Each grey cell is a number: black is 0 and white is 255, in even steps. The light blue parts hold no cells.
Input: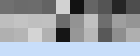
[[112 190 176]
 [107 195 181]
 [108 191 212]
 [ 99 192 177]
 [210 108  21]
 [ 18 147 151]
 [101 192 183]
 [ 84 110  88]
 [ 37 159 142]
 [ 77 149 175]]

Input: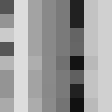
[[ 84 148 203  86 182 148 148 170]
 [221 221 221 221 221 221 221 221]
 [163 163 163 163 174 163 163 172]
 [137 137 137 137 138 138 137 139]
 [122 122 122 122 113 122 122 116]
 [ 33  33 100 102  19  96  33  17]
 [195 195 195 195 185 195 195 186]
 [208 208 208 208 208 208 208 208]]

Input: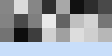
[[134 131 115]
 [219  74  13]
 [134 127  61]
 [ 47 233 208]
 [168  99 160]
 [ 17 192 221]
 [ 45 211 207]
 [ 73 118 183]]

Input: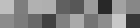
[[191 140]
 [126 124]
 [177 105]
 [175  65]
 [ 96 129]
 [ 87 170]
 [156 116]
 [ 40 141]
 [162 200]
 [135  55]]

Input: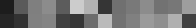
[[ 29  38]
 [ 90  50]
 [127 128]
 [140 132]
 [ 92  64]
 [204  54]
 [178 109]
 [ 53 187]
 [112 114]
 [121 128]
 [140 154]
 [114 143]
 [119 176]
 [158  64]]

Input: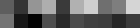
[[ 94 116]
 [ 52  23]
 [149   3]
 [174  78]
 [ 58  41]
 [177  75]
 [207  64]
 [111  61]
 [126  39]
 [213  59]]

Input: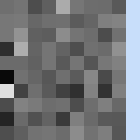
[[111 119 119  46 107   9 223  76  36  78]
 [116 121 147 174 107 113  66 130 106  95]
 [ 77 103  96 100  97 102 111 122  81 114]
 [ 95 111  93 117 117  87  90 109  99 117]
 [171 112 140  99  89 111  65 112  58 108]
 [118  91 116  78 117  91  48  77 127 140]
 [109 101 109 112  85 135 130 110 106 114]
 [108 127  76 107 119  74  50 127  89 126]
 [ 89 131 113 145 129 118 127 104  88  86]]
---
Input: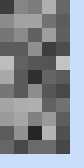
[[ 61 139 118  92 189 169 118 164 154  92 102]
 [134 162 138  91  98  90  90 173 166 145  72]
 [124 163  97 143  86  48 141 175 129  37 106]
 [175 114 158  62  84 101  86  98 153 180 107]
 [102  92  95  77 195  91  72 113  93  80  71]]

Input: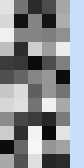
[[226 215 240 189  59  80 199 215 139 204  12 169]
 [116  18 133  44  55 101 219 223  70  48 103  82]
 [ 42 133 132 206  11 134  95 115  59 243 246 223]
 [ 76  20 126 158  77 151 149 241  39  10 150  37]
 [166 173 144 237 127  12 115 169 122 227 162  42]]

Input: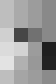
[[190 190 208 219 227 190]
 [170 170  70 211 177 165]
 [156 156 113 156 152 156]
 [137 137 137  31  34 139]]

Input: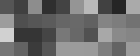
[[ 85 157 209 118]
 [ 64  79  53  99]
 [141  86  53  59]
 [ 47  91  69  86]
 [ 67 102 120 155]
 [149 105 104 155]
 [185  97  81 154]
 [ 65 132 168 126]
 [ 37 125 138  99]
 [170 114 133 155]]

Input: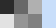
[[ 43 226]
 [104 149]
 [176 128]]

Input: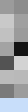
[[155 201 193 163  83 187 122]
 [140 160 155  20 211 185 156]]

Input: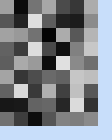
[[160  86 162  98  94 164  98  23 113]
 [ 11  35 153  60 170  54 217  25  61]
 [116 223 114 221 154  77  57  99  13]
 [167  93   4  73  13 106 176 103  85]
 [ 75  33 172  15 224  98  64  38 130]
 [ 55  28  88 129 138 198 192 219 125]
 [172 139 181 199 111 190  87  50 138]]
